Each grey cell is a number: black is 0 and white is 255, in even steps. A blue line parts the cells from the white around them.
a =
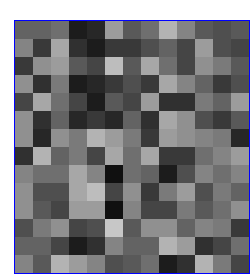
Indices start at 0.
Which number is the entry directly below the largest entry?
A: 132
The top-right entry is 89
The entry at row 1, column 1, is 57
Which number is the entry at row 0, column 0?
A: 99
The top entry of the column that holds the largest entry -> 156
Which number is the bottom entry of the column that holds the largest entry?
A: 79
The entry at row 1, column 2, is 167
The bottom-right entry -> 69
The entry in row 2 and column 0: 57
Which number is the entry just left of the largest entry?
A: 79
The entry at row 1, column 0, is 132
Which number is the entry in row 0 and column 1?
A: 99
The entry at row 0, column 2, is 111
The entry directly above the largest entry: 16
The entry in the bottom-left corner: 132
